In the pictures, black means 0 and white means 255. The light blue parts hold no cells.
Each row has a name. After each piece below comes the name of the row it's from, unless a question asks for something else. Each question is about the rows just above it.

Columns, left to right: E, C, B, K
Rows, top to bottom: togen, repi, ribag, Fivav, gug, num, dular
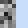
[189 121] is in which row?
dular
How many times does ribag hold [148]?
0
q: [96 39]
gug
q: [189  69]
repi

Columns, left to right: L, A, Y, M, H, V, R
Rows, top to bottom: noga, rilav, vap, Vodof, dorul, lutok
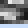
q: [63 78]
lutok
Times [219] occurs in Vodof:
2
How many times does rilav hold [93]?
4
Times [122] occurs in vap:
1
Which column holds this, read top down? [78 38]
V
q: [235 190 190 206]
noga
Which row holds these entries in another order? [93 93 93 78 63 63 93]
rilav

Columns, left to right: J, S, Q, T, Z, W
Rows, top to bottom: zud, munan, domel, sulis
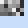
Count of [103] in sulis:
3
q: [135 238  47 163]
domel
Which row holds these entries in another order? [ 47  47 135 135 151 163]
munan
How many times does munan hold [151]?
1
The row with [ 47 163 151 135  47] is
munan
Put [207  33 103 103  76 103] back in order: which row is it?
sulis
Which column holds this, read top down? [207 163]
Q

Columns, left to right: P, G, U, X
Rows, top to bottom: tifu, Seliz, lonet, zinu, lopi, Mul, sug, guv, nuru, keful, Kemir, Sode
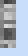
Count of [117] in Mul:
3
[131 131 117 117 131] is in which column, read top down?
P
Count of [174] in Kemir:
3
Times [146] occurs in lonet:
1

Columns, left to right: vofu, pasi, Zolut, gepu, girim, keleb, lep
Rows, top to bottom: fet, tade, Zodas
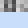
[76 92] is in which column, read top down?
gepu
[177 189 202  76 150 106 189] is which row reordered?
fet

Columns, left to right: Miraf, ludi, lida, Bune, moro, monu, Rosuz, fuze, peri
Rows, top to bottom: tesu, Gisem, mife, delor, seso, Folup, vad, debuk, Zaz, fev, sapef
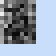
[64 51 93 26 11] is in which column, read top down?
moro
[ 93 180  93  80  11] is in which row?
Gisem

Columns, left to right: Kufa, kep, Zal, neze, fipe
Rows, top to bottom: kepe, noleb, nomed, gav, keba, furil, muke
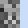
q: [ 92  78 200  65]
keba
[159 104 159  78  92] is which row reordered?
gav
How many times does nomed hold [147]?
1
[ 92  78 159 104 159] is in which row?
gav
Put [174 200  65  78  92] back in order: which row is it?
keba
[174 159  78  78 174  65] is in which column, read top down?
kep

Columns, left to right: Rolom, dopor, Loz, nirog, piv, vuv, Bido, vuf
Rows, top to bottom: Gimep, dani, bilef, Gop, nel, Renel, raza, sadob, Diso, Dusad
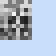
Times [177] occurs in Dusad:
1
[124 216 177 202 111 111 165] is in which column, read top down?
vuf
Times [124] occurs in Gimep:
4
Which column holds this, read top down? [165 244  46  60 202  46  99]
nirog
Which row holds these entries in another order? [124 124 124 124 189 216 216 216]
Gimep
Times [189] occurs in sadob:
0
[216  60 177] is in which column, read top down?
Bido

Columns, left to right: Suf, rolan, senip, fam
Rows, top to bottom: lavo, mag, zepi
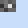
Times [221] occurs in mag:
1
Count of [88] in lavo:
1
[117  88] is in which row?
lavo
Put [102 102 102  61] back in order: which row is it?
zepi
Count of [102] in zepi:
3
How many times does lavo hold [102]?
2
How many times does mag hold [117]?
1

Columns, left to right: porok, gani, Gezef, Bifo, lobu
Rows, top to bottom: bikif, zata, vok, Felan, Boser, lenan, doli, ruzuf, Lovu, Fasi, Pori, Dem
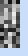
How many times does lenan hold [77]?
3
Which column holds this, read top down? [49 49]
Bifo
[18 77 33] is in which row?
ruzuf
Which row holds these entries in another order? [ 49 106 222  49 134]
Dem
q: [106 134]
doli
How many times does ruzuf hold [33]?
2

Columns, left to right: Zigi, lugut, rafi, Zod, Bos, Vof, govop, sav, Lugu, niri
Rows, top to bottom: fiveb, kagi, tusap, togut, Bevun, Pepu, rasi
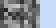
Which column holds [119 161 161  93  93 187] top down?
govop
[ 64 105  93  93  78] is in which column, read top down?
Lugu
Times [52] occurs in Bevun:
3
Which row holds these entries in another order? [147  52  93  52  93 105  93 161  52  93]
Bevun
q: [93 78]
Pepu

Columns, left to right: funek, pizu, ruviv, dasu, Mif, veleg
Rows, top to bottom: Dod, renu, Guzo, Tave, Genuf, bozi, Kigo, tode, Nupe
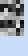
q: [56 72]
renu
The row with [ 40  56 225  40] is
Kigo
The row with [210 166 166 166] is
Genuf
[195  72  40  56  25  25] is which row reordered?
renu
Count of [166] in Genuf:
4
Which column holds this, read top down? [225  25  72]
Mif

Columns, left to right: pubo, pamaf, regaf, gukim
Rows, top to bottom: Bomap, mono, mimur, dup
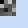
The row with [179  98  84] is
mono
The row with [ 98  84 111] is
mono
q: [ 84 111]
mono

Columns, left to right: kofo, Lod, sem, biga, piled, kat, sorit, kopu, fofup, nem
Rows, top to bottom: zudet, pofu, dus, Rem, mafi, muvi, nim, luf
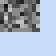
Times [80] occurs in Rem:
3
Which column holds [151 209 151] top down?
Lod
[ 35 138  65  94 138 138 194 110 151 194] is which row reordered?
muvi
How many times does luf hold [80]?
3
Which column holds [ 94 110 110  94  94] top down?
kopu
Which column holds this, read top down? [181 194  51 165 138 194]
nem

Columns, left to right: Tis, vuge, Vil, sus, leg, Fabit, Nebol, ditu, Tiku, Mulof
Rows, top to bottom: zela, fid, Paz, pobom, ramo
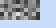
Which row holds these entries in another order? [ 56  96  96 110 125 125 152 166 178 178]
Paz
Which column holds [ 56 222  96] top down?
leg
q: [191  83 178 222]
pobom

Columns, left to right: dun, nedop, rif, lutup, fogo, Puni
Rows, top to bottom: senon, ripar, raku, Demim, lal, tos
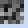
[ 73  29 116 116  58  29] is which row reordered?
lal
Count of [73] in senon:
2
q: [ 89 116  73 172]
tos
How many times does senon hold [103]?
3
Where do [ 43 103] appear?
Demim
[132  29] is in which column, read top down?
nedop

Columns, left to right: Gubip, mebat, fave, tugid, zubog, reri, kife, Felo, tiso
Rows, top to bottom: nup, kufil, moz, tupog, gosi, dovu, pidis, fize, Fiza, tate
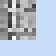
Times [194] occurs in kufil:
2
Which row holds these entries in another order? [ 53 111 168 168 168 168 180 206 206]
pidis
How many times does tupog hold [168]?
0
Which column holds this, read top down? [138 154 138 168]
Gubip

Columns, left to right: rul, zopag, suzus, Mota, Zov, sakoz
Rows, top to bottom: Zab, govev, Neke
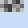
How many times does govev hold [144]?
1
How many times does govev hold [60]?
1
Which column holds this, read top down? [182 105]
sakoz
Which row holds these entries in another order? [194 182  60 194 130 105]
Zab
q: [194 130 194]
Zab
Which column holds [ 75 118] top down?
zopag

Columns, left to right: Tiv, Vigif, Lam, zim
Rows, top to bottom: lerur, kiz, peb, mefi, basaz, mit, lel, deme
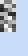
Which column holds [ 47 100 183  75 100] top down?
zim
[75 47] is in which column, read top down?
Tiv
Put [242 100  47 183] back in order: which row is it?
deme
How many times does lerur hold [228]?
2
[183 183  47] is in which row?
mefi
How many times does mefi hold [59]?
0

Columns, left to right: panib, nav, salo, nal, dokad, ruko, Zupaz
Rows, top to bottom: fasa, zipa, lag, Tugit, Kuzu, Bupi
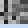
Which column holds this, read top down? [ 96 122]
nal
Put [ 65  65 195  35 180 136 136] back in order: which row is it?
fasa
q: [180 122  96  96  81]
lag
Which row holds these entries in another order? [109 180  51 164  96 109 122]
zipa
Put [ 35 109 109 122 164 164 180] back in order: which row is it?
Kuzu
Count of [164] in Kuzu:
2

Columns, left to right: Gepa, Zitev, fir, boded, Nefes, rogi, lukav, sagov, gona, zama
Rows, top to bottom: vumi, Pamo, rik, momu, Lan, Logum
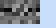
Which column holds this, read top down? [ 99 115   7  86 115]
Zitev
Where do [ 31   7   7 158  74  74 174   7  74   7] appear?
rik
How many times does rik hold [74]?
3
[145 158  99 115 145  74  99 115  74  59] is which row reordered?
Pamo

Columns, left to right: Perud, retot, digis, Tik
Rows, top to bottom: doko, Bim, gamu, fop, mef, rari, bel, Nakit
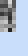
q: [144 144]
bel
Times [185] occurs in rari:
2
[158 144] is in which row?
bel

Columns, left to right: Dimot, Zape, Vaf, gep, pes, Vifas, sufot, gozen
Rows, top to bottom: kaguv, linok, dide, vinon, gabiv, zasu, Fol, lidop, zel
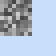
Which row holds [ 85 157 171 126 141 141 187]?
lidop
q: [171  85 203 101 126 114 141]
Fol
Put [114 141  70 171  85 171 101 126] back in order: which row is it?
dide
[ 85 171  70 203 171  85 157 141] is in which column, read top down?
Vaf

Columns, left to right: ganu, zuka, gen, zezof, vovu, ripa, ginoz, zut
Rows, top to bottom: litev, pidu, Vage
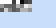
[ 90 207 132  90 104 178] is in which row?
Vage
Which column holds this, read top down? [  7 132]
ripa
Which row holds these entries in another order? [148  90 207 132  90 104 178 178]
Vage
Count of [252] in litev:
4
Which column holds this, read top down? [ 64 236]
ginoz

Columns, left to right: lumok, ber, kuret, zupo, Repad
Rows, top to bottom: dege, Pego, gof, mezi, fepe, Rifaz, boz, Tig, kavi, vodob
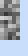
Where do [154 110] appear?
boz
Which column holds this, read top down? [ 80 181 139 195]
kuret
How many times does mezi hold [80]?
1
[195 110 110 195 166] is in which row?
dege
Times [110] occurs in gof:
3

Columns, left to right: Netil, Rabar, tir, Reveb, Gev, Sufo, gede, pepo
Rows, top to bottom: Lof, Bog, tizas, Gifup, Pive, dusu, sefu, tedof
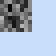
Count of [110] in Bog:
0
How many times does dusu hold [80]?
3
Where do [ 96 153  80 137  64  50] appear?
tedof

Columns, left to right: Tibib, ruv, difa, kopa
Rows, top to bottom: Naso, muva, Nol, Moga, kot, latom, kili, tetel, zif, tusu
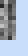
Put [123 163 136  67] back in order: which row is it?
Nol
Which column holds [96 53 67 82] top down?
difa
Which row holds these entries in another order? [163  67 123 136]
Nol
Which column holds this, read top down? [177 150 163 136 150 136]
ruv
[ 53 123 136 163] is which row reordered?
tusu
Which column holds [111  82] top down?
Tibib

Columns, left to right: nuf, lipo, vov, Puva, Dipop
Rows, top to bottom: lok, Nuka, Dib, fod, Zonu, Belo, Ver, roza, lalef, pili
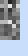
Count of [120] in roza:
1
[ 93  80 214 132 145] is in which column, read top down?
Puva
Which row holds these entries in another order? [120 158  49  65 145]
Dib
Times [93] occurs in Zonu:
3
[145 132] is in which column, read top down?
lipo

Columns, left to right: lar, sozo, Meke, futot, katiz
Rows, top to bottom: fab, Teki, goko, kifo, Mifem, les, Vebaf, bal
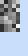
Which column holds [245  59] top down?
katiz
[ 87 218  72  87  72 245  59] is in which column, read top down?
katiz

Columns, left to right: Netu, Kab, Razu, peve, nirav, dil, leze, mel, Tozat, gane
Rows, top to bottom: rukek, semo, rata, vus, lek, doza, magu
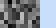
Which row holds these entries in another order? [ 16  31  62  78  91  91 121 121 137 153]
magu
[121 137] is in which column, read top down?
Tozat
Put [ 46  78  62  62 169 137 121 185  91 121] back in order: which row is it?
vus

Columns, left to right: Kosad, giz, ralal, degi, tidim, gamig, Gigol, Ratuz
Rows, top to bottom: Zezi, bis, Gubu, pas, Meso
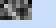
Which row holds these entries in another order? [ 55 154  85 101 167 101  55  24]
Gubu
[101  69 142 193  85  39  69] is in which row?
pas
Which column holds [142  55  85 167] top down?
tidim

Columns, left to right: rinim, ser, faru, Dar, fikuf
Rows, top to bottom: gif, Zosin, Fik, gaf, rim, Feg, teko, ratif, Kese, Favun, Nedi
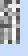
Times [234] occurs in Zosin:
3
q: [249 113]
Feg
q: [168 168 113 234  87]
rim
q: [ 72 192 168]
gaf
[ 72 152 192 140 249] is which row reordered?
Fik
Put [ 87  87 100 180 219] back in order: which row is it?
teko
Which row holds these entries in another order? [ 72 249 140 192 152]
Fik

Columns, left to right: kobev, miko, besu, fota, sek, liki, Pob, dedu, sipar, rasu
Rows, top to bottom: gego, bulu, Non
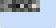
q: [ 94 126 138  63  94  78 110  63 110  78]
Non
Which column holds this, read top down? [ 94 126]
kobev
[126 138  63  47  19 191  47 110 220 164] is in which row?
bulu

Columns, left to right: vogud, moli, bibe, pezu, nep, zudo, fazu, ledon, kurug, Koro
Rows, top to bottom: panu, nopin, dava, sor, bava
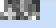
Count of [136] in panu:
0
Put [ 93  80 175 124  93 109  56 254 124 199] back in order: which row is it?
dava

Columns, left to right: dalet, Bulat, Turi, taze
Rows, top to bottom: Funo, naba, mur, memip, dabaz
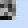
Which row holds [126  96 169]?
Funo
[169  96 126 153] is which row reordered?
Funo
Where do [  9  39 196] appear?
dabaz
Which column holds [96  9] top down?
Bulat
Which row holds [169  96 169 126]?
memip

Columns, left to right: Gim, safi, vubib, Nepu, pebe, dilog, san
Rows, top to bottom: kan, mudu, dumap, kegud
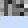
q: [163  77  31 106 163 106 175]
kan
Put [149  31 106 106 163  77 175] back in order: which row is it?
kegud

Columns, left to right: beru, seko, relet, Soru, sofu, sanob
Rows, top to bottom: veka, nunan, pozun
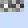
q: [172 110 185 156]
pozun
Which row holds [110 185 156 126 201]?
pozun
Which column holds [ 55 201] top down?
sanob
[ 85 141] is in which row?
veka
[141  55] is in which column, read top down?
sanob
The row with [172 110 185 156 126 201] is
pozun

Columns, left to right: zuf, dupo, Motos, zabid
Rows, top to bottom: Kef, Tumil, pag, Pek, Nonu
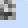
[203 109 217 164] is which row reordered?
pag
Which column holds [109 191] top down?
dupo

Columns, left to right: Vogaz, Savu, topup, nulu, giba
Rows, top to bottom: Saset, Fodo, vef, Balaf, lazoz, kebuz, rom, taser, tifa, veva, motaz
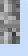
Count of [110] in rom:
0
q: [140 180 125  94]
Saset

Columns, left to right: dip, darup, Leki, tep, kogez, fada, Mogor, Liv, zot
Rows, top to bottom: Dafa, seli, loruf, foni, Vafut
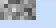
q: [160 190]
Vafut
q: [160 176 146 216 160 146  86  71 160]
loruf
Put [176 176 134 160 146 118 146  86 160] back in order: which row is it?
seli
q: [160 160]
foni
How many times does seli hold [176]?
2

